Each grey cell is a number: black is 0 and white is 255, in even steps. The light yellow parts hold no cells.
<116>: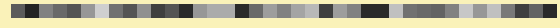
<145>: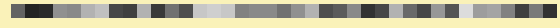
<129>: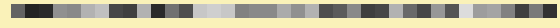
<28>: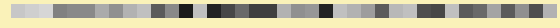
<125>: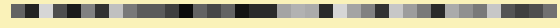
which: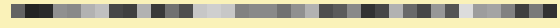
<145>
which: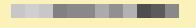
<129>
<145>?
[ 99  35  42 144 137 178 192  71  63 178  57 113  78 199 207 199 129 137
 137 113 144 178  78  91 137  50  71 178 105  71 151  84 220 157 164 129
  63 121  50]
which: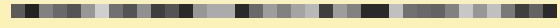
<116>
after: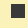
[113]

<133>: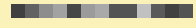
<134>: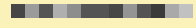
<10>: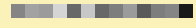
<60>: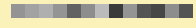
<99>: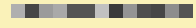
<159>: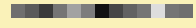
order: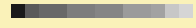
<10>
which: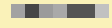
<133>
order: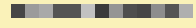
<99>
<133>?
[ 64  98 141 162  70 155 169  84  84 193  90  64  84]
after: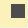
[70]
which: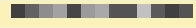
<133>

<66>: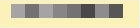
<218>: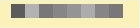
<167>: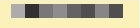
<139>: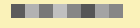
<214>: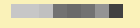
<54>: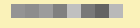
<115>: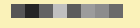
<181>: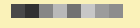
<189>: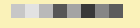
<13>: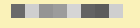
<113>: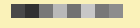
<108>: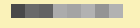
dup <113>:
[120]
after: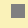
[192]
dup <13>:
[207]

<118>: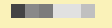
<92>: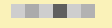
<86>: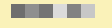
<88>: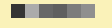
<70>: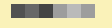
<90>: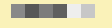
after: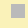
[157]
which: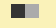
<88>
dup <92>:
[206]
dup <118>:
[225]

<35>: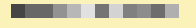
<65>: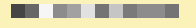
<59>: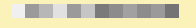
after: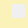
[154]
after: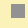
[183]
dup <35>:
[103]
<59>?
[240 154 183 225 154 197 122 140 161 140 154 116]
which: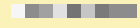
<65>
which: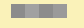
<59>

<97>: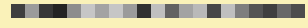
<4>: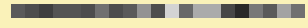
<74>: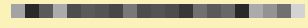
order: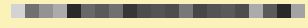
<74>
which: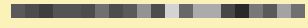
<4>
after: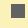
[163]
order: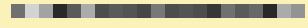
<74>
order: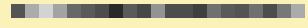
<4>
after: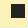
[141]

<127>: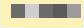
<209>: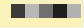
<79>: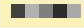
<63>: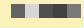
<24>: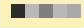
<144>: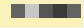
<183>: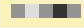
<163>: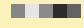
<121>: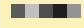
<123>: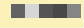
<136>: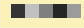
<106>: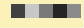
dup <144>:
[99]
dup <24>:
[184]
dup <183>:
[147]
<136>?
[ 52 192 127  37 155]

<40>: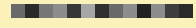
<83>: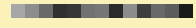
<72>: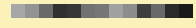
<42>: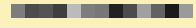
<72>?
[166 147 105  48  55 113 119 160 141  62 105  42  26]
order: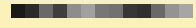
<72>
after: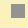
[105]
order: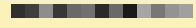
<72>
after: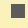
[26]
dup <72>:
[105]

